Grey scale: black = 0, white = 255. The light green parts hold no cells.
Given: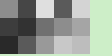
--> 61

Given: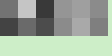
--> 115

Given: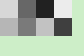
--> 215

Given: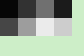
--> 6

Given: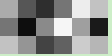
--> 117

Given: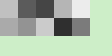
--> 192

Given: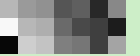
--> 248

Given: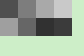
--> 79
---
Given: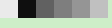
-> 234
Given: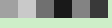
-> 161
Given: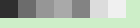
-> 47
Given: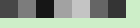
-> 71
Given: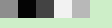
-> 141
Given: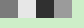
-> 123
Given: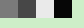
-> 122
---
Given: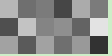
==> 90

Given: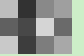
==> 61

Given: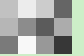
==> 248

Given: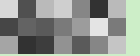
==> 50

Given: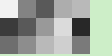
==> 141

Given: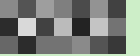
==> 44

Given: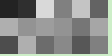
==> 175

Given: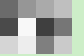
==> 237
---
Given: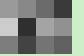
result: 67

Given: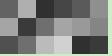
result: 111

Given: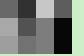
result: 114

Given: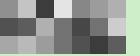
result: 185

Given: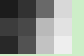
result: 82

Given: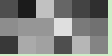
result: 170
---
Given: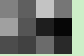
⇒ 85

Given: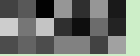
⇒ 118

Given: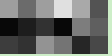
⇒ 29

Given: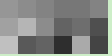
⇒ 181

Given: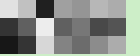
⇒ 96

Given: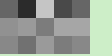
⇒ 154

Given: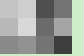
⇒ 216

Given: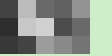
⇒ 199

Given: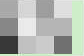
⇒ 234
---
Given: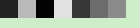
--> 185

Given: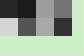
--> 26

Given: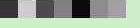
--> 204

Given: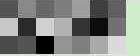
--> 137

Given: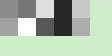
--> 120

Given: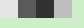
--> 90

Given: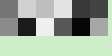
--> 208
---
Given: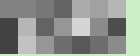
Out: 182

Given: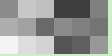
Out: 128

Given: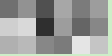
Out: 157

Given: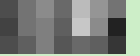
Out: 115

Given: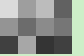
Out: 97

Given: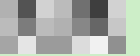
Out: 210

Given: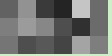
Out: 107

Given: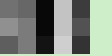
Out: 60
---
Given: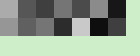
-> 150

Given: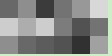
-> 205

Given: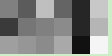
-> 58

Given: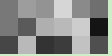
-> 120

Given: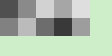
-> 129

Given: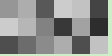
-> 204

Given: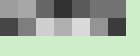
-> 70
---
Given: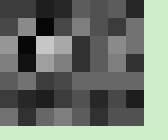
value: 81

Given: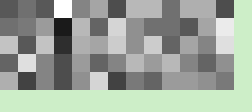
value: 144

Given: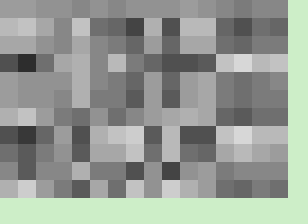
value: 123

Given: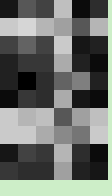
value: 33

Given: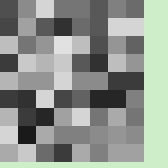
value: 161

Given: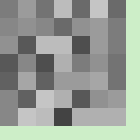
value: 176
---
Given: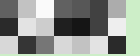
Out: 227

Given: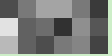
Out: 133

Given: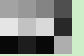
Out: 8

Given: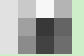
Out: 66

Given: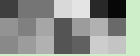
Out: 205

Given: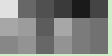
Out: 123

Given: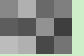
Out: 72

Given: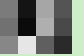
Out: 95

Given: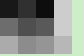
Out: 149

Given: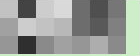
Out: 173
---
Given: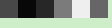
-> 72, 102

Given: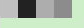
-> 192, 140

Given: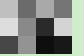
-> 191, 24

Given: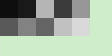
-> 14, 217

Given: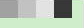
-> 161, 55

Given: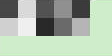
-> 70, 180
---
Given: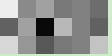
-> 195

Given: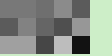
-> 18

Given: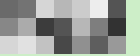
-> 153

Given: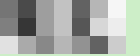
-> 204

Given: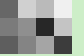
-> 60

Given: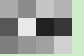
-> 208

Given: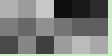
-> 168

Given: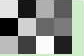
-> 31
